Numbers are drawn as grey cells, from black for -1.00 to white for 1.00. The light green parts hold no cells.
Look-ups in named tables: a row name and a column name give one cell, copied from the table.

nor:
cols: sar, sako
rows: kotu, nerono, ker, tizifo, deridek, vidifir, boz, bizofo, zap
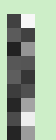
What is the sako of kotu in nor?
0.94
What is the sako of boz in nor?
0.28
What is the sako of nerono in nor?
-0.49
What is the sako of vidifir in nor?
-0.37
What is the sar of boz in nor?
-0.70
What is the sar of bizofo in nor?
-0.41
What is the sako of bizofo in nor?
0.87
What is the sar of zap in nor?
-0.71
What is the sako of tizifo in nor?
-0.33
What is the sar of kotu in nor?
-0.49
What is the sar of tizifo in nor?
-0.32
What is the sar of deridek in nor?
-0.26
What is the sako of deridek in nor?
-0.58
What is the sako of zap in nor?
0.22

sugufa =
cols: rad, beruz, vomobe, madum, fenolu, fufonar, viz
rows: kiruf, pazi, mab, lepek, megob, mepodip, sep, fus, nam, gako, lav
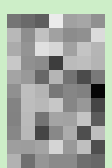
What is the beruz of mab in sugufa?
0.16
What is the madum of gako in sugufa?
0.67
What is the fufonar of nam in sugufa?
-0.39
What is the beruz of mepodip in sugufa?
0.49
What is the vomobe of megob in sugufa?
-0.19
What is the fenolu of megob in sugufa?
-0.10
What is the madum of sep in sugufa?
0.56
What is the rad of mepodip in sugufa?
0.13
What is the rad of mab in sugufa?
0.34
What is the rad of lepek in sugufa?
0.57
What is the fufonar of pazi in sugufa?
0.13
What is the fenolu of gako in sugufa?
0.20
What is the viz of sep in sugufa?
-0.46
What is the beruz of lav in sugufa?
-0.12
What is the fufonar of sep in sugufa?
0.19
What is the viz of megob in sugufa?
-0.05
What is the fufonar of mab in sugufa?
0.54
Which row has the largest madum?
kiruf

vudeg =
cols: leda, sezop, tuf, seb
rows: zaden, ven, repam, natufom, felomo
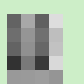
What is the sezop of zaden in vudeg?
0.32
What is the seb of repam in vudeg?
0.52
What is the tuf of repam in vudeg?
-0.19
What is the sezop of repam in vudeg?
0.13
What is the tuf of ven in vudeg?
-0.12
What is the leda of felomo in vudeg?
0.20
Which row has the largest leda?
felomo

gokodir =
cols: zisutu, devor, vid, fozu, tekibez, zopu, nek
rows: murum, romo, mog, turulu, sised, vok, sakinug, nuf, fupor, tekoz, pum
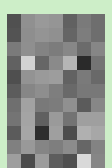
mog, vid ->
0.03
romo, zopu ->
-0.02
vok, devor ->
0.05
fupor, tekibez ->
-0.40
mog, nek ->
0.05
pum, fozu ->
-0.27
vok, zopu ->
-0.06
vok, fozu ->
-0.01
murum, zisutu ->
-0.37
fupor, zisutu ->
-0.29
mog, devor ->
0.12
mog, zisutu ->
-0.04
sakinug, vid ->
-0.05
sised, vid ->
0.21
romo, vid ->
0.16
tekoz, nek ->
0.03
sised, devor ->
0.15
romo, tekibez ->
-0.21
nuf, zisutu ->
-0.09
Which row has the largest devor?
turulu

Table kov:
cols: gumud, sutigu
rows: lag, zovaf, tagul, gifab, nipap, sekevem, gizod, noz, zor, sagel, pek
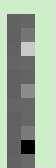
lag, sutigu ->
-0.21
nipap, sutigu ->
-0.22
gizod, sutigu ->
-0.20
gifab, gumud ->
-0.21
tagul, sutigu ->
0.58
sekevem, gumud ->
-0.25
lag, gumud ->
-0.23
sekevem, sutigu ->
0.09
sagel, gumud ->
-0.24
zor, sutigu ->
-0.04
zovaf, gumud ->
-0.24
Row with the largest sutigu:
tagul

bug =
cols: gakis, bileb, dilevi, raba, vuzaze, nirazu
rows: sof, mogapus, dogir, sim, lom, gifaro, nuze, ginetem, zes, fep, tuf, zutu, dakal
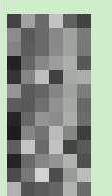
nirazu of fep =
-0.30
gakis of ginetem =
-0.70
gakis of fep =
-0.27
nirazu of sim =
-0.32
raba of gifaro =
0.04
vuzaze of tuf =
0.40
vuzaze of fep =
-0.47
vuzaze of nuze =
0.30
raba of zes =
0.46
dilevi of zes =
-0.10
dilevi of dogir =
-0.18
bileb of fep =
0.54
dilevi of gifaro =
-0.21
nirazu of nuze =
-0.19
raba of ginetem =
0.10
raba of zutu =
-0.40
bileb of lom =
0.04
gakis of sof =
-0.48

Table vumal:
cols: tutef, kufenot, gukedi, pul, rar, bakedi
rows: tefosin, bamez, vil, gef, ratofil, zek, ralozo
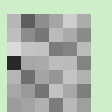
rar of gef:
0.46
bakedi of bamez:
0.08
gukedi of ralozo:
0.38
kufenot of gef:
0.31
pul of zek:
0.51
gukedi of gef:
0.33
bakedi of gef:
0.03
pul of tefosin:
0.29
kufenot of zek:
0.20
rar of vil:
0.03
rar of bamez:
0.33
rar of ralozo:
0.44
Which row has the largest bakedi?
vil

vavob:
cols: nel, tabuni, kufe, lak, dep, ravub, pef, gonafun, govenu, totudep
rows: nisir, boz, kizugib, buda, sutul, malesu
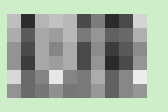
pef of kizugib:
0.09
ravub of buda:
-0.42
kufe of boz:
0.32
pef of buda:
0.17
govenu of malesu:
0.06
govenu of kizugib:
-0.30
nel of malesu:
0.15
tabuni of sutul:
-0.17
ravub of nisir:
-0.42
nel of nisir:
0.49
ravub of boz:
-0.04
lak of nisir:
0.52
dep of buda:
0.34
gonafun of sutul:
-0.24
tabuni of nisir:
-0.65
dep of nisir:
0.44

